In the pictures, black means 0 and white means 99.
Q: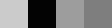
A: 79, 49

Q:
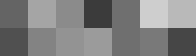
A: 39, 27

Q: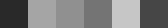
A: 16, 27

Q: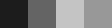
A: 11, 59

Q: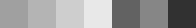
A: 62, 19

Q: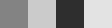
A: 51, 88

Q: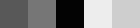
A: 34, 80

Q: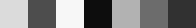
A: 85, 19
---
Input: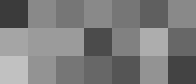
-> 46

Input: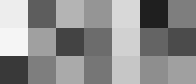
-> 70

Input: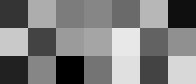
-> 48

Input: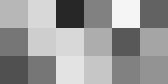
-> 15

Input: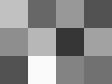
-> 59

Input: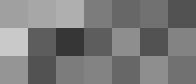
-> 68

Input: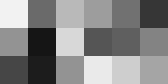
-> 72

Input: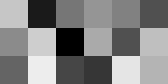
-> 46

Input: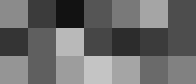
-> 7
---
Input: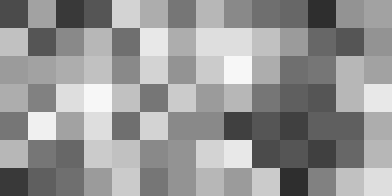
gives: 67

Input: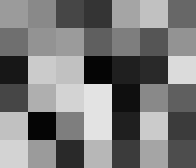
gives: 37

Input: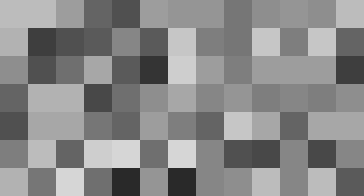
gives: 65

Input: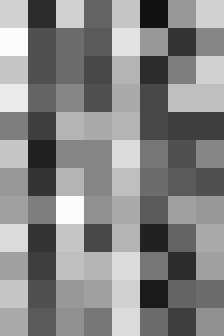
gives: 62

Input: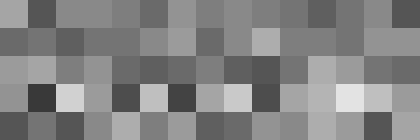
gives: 41
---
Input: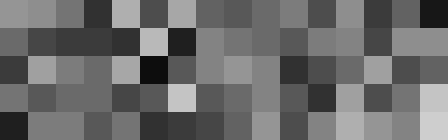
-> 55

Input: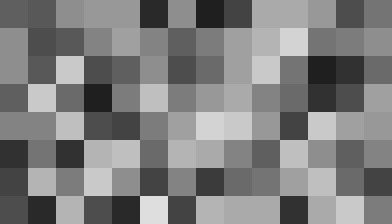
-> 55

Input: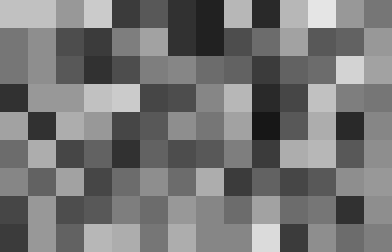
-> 59

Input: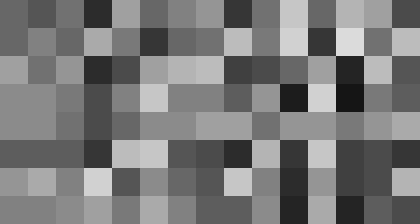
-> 73

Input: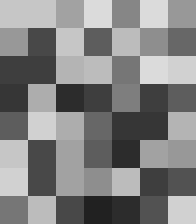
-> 40

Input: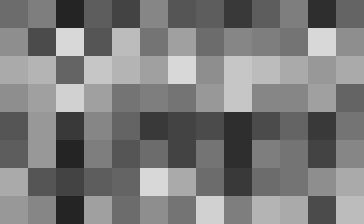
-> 55

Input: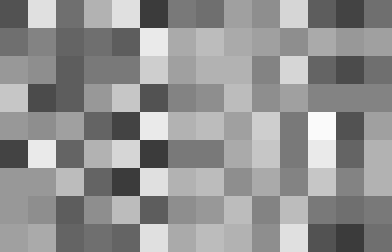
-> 62

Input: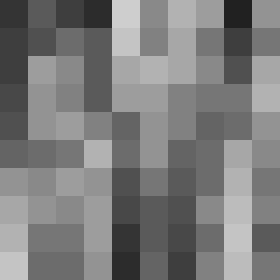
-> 46

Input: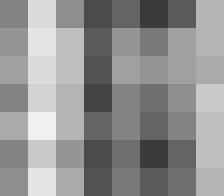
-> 70
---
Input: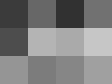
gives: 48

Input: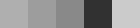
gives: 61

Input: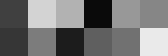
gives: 48

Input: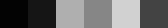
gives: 8

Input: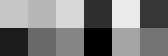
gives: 41

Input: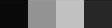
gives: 57
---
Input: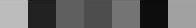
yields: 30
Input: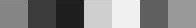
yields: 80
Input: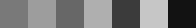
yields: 68
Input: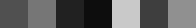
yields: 5
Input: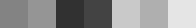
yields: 26
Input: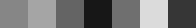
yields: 9
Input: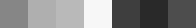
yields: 96
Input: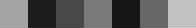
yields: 47
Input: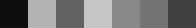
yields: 77
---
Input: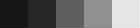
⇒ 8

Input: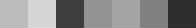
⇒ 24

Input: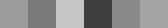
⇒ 47

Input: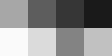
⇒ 10

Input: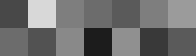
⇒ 53

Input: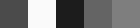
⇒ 29

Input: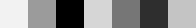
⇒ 0

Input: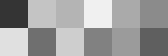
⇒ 43

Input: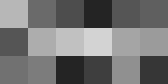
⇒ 48
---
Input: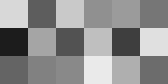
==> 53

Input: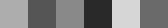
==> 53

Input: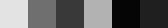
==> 22

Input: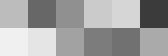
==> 63

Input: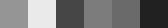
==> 27

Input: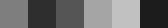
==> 33

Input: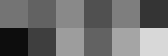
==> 61

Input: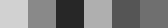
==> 15

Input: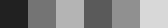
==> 70
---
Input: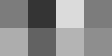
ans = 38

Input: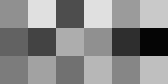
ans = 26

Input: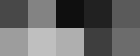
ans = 74

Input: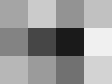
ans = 27

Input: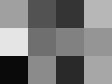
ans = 43

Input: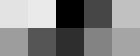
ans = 33
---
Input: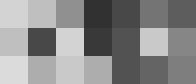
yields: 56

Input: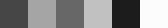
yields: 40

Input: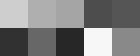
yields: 64

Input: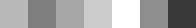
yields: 65

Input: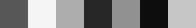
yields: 67

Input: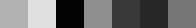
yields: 1

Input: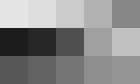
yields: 79
